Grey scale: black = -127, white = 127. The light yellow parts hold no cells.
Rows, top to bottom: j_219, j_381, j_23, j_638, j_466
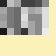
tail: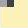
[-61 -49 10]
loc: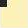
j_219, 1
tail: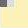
[10 10 94]
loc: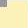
j_23, 1
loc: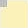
j_219, 2
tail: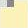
[10 94]
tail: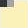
[10 108]

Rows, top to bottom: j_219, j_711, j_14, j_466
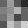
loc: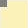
j_711, 1
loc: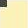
j_14, 3
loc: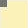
j_14, 1

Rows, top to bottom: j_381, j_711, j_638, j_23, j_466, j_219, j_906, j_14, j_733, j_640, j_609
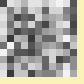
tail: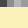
[41 -26 84 -56 -26 14]
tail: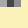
[53 27 41 -26 84 -56 -26 14]

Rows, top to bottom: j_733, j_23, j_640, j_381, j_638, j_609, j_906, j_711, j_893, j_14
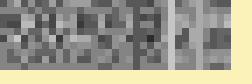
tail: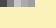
[4 42 30 42 17 42]
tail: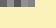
[17 17 4 -26 -39 17 4 4 -39 4 -39 17 4 70 -39 -10 30 42 -26 -39 -26 -26]
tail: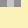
[4 4 42 4 17 17 17]
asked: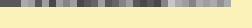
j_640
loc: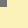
j_906, 27
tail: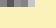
[-39 -10 30 42 -26 -39 -26 -26]

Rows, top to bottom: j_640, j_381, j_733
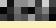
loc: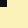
j_640, 2
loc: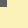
j_733, 3
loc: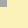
j_640, 5
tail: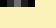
[-42 1 -97]
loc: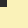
j_381, 2
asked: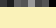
j_733
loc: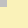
j_640, 1

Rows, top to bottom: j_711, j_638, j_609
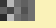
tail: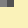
[-16]
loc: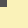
j_638, 4
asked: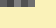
j_638

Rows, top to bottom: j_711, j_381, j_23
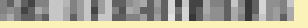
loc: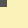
j_381, 18
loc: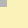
j_711, 10
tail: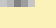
[-30 29 70 -30 -30 15 29 41 -30 29 -30 84 -59 70 -59 -59 41 2 2 -30 70 2 -71 -30 84 15 15 2 70]
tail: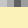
[70 -30 70 70 -30 -30 2 2 29 -30 29 -30 96 -30 84 -71 -30 29 15 15 -30 41 2 -71 2 70 15 29 -30 41]
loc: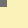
j_381, 26

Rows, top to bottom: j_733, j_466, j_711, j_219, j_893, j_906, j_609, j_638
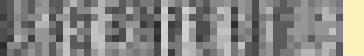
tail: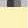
[52 22 -36 -7 22 65 -7 22 -36 -50 8 22 -36 -7 -7 22 52 52 22 52 22 -36]
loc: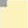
j_219, 12
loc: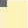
j_466, 8

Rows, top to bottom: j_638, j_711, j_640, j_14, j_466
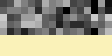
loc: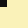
j_638, 16
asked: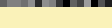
j_711
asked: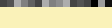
j_638
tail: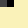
[29 -111]

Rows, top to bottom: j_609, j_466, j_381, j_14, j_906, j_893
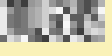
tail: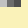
[23 118]
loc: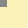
j_906, 5

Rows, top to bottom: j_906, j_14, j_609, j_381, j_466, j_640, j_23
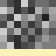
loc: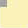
j_14, 8
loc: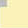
j_381, 7
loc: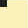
j_609, 7
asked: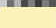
j_466
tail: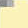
[-17 -95 24]
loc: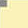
j_609, 4
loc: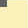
j_381, 6

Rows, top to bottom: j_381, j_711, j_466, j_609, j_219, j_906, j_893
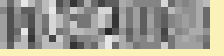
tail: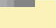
[4 86 -21 17 4 17 43 58]
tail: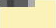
[31 4 4 4 4 86 -21 17 4 17 43 58]

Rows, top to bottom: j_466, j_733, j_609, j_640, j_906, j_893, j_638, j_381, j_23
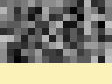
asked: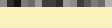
j_381
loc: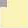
j_733, 7
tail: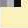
[-108 -20 52 -36 -122 66]

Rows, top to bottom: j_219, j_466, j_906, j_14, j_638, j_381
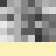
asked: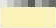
j_14
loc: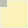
j_466, 2
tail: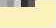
[-9]
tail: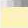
[-35 48 7 -21]
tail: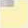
[34 7 21 -9 77 89]

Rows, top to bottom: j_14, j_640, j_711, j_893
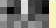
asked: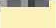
j_711
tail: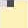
[-76 -121]
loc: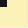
j_14, 7
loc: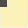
j_640, 5
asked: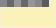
j_893
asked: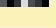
j_640

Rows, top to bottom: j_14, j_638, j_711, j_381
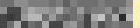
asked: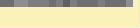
j_14
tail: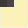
[27 55 55 -16 27 -16 -31 -16 -2 -57 42 69 -16 42 -83 55]
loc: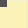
j_381, 15

